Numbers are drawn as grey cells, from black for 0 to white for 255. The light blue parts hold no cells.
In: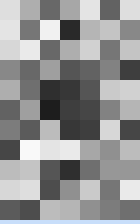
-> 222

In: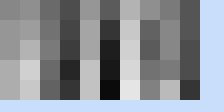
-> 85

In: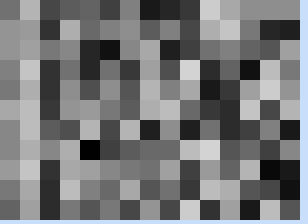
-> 142

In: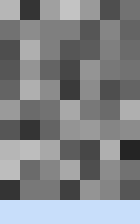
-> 114

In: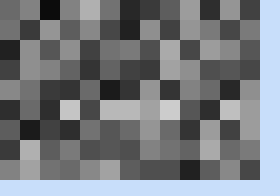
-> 65

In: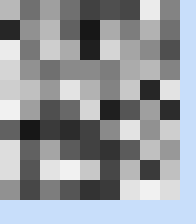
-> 131

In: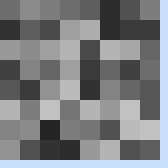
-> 125

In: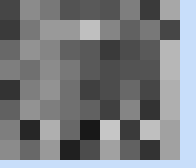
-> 167

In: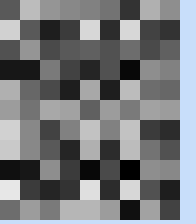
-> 142
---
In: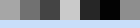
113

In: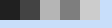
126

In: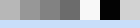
151

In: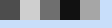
111

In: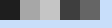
101

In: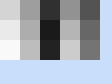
158

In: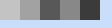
136

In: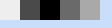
106
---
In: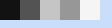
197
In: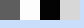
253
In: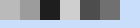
207
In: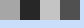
39
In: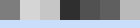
81
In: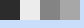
236
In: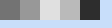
224
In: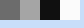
165
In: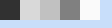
193
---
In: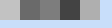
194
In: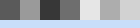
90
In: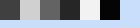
64
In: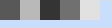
88
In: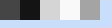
69
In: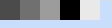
75
